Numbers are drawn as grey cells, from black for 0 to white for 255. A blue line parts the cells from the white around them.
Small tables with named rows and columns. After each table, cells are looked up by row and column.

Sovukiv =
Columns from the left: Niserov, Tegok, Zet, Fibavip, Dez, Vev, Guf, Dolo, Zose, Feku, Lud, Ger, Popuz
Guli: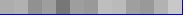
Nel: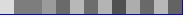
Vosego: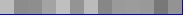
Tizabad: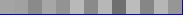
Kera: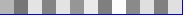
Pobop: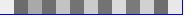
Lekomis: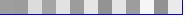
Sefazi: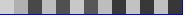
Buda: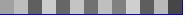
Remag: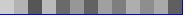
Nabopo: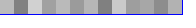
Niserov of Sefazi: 208
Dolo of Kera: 127
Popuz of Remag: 95
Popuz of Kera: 224
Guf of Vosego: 187
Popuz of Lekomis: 234
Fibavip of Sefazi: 189
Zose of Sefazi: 56
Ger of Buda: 185
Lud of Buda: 94
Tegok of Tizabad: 161
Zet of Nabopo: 209
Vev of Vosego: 148
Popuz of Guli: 200
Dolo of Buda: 191
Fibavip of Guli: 158
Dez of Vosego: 191
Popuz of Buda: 70
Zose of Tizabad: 111
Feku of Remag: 174

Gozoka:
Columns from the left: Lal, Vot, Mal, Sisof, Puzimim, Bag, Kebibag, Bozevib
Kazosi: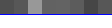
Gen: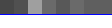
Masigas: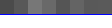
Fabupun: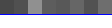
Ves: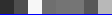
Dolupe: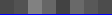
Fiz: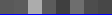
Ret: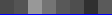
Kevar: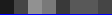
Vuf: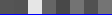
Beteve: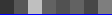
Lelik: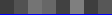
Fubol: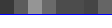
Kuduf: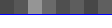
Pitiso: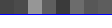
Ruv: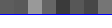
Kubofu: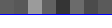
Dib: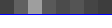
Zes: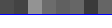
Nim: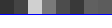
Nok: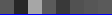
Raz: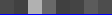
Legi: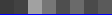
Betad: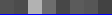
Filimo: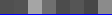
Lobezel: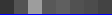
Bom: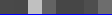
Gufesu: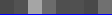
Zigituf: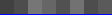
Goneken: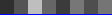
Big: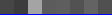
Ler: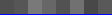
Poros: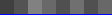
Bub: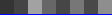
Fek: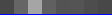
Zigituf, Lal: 65
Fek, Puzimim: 83
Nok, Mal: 166
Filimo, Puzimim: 76
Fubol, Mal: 149
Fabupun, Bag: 102
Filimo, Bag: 85
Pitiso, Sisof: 94

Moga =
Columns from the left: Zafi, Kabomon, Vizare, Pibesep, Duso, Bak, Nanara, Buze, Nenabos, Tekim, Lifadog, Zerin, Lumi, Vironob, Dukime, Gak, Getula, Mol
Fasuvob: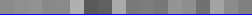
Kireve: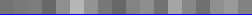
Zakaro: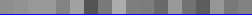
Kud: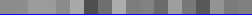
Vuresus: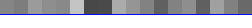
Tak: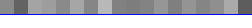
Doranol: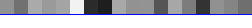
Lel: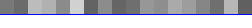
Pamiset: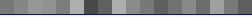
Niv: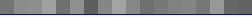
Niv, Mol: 99
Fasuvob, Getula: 140
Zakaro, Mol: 130
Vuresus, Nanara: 72
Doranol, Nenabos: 168
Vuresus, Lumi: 130
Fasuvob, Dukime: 113
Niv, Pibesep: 160
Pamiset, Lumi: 114
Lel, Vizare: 188
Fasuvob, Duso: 138
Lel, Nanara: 99
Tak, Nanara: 134
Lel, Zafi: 120
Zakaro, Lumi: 153
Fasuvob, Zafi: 139
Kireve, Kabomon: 121
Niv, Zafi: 116
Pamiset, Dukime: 109
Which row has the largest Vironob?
Lel

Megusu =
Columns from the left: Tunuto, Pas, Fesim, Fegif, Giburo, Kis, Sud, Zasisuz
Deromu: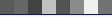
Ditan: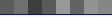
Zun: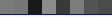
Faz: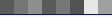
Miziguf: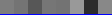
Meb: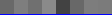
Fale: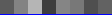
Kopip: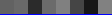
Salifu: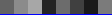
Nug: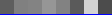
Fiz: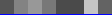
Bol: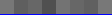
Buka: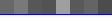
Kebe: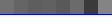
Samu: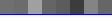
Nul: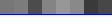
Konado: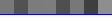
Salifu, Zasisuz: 123
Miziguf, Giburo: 115
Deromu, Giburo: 83
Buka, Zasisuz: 76
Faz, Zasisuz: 159
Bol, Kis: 103
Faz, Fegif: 90
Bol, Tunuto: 119
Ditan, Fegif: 90
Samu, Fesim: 160
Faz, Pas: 117
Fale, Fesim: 181
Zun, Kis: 124
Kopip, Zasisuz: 129
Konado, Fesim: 124
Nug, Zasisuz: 76
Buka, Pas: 121
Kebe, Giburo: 89

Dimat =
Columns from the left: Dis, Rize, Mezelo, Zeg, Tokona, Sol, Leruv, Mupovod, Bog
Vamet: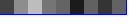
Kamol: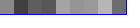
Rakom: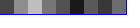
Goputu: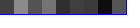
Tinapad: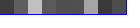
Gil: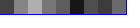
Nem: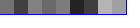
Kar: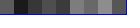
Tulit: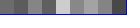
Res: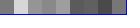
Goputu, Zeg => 116
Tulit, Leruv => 163
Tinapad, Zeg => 90
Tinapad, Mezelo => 192
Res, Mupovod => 74
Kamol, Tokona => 164
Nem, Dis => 114
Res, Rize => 215
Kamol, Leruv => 153
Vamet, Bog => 99
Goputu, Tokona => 47
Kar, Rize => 26
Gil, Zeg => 119
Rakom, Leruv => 89
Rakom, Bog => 109

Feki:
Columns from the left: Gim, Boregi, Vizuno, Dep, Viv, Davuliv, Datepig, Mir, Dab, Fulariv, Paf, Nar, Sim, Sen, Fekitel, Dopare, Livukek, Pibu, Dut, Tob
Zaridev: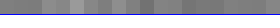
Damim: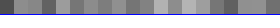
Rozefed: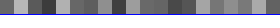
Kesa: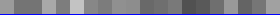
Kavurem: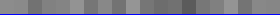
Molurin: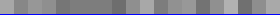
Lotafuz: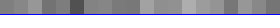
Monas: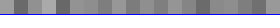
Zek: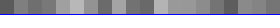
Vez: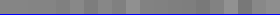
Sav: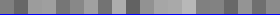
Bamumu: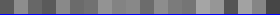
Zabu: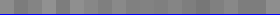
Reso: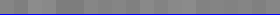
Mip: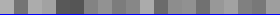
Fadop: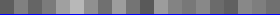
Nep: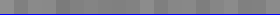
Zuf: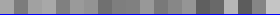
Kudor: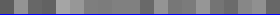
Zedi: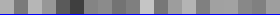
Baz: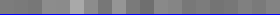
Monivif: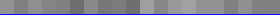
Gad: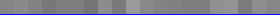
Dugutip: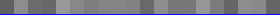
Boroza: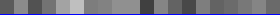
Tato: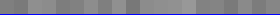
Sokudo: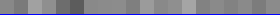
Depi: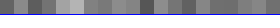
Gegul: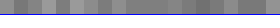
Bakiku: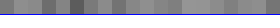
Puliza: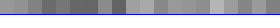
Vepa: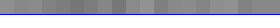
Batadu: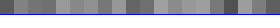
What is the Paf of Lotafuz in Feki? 162
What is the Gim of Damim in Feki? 79
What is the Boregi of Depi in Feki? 138
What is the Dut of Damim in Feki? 145
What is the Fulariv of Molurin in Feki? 143
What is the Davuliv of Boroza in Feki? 191
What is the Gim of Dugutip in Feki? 97
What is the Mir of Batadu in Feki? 119
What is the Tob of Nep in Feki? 139
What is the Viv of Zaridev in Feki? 135
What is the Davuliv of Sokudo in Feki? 92
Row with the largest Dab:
Sav

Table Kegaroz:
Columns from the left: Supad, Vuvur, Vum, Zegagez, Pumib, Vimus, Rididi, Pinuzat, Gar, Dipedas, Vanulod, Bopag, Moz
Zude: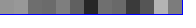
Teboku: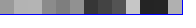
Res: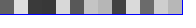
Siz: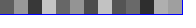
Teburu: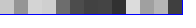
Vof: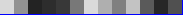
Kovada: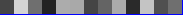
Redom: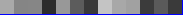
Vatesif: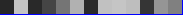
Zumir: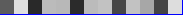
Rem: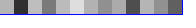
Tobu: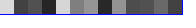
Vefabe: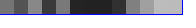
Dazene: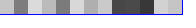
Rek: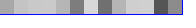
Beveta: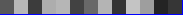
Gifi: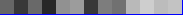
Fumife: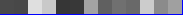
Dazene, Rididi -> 175
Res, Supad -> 98
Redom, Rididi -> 57
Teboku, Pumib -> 126
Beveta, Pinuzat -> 180
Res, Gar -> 65
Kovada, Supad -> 69
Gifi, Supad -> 102
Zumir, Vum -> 41
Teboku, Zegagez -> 139
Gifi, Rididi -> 56
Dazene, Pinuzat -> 202
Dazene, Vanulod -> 56
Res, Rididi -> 196
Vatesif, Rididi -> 42
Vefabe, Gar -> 49

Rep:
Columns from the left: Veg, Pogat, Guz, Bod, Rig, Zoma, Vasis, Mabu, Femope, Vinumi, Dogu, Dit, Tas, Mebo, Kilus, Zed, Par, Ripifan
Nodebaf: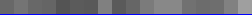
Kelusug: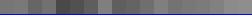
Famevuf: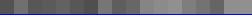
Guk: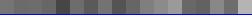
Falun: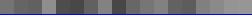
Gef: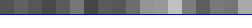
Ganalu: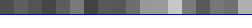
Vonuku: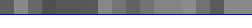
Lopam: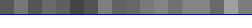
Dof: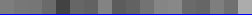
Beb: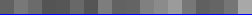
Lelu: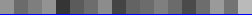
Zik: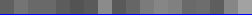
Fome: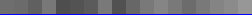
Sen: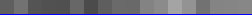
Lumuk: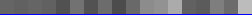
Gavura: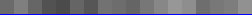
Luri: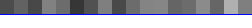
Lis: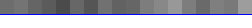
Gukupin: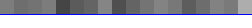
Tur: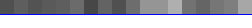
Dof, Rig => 66
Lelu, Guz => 126
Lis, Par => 121
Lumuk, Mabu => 108
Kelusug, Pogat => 121
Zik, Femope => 89
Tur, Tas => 175
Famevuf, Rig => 98
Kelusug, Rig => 73
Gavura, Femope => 109
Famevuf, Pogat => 112
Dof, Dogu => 115
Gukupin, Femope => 79
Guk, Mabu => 115
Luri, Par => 176
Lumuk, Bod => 97
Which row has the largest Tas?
Ganalu

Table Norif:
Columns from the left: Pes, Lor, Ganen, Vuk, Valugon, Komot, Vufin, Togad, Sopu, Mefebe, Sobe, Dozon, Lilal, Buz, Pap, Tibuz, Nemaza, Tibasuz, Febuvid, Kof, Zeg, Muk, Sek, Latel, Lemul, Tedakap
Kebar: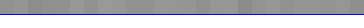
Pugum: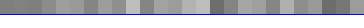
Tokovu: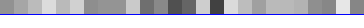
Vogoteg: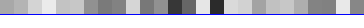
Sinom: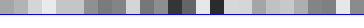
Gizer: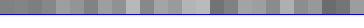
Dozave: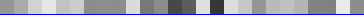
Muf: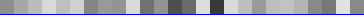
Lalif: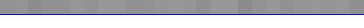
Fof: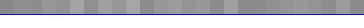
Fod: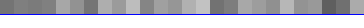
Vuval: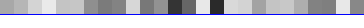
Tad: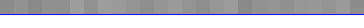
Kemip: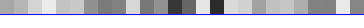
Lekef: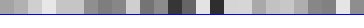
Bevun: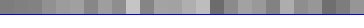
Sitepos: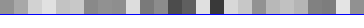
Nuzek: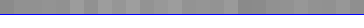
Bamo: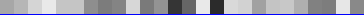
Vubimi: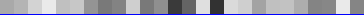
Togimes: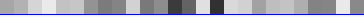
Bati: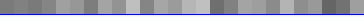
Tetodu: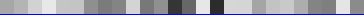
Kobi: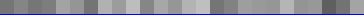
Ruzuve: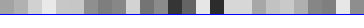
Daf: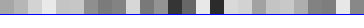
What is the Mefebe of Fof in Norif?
165
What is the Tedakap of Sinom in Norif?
139
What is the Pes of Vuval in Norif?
168
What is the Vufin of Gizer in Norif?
130
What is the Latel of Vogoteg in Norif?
129
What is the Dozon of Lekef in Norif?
139
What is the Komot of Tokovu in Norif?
209
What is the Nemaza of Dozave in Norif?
221
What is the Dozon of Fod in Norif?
160
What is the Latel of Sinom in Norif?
128
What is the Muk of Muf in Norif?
180
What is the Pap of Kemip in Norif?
230
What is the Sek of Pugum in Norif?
153
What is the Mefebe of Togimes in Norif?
210
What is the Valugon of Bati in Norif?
160

